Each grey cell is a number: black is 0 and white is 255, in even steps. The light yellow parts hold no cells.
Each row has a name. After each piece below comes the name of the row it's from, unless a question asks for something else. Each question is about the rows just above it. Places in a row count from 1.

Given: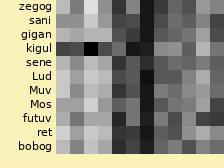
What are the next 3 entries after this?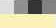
[ 22  59 100]
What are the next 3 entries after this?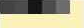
[ 94 130  67]
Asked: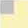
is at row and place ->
bobog, 3

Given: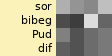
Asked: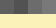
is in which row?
dif
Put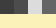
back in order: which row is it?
bibeg

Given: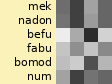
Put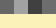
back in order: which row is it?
mek
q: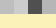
bomod
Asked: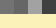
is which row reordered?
num

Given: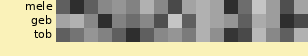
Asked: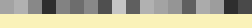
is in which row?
geb
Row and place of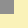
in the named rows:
tob, 12
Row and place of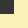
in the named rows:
tob, 13
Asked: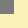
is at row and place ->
tob, 10
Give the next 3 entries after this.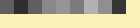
[ 73 184 136]
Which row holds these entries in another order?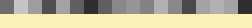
mele

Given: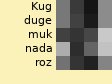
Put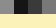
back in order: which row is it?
Kug
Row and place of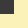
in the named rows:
Kug, 2
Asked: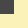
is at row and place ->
muk, 3
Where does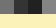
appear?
roz
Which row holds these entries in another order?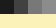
duge
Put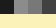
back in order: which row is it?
duge

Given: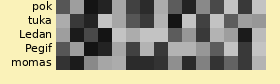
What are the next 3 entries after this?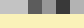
[158  27 187]
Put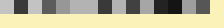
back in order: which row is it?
Pegif
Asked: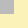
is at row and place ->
Ledan, 15

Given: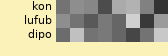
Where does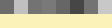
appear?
dipo
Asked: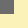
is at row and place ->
dipo, 1
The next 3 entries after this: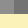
[ 89 121 102]
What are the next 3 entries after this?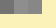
[ 76 170 178]
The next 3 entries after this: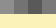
[102 208  57]

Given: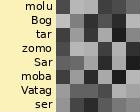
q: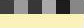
tar
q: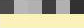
zomo
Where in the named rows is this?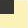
tar, 3
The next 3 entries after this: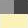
[ 43  90 120]
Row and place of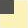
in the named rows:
Bog, 4
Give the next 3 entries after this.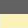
[ 75 177 163]

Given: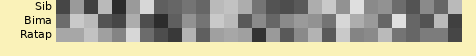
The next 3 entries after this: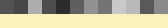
[102 138 154]
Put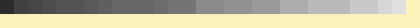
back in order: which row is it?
Bima
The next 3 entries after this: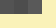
[173 201 146]
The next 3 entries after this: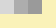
[102 223 102]
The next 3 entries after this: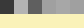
[ 51 154  89]

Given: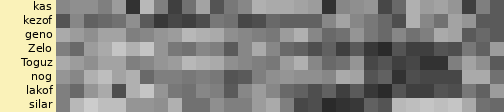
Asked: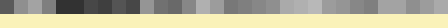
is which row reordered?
Toguz
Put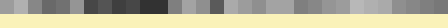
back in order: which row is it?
Toguz

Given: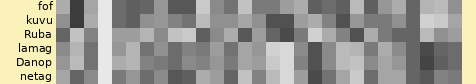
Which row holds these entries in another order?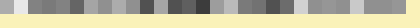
kuvu
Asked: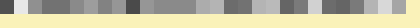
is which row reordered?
lamag

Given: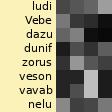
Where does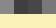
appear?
nelu
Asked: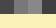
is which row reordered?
nelu

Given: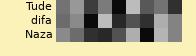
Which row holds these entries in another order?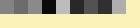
difa
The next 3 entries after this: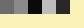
[ 82  48 174]
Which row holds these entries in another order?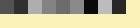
difa
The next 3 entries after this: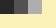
[ 10 180 131]

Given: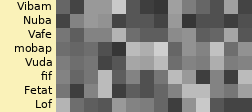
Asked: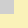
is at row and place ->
mobap, 8
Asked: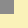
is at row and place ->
Vafe, 9
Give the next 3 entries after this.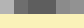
[ 94 102 166]
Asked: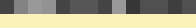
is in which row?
Nuba
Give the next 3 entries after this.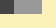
[201  86  62]
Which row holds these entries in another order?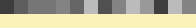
fif
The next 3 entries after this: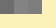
[174 125 131]

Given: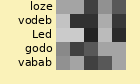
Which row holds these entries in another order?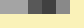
godo
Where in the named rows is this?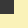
vodeb, 5
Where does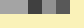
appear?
loze
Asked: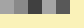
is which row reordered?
godo

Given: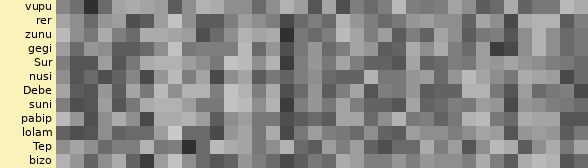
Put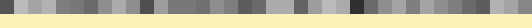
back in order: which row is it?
vupu
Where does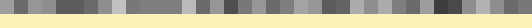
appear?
gegi
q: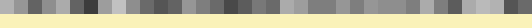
bizo
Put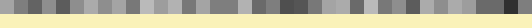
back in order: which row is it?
zunu
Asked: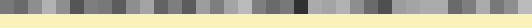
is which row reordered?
zunu
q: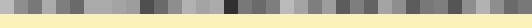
zunu
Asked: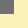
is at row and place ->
vupu, 2

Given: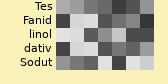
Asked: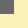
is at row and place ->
Tes, 4
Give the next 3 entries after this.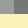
[105  61  83]
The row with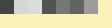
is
dativ
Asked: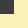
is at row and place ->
Tes, 5
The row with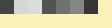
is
Fanid

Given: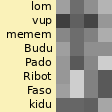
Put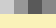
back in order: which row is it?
Pado
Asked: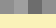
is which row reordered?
Budu
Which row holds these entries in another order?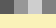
Ribot

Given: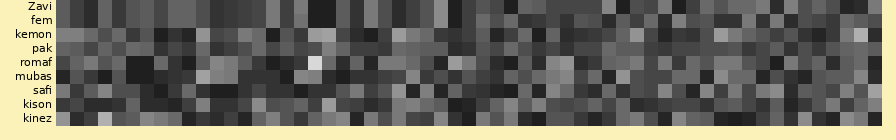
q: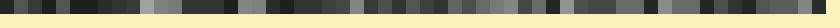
mubas
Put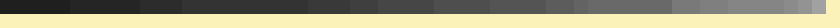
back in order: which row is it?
mubas
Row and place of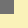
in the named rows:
fem, 18

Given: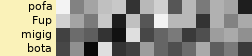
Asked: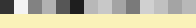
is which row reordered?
pofa
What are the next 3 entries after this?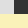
[ 65 157 101]
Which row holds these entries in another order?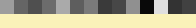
bota

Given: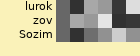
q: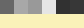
zov
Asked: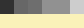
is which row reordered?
Sozim
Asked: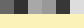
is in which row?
lurok
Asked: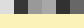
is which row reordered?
lurok
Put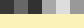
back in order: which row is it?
lurok

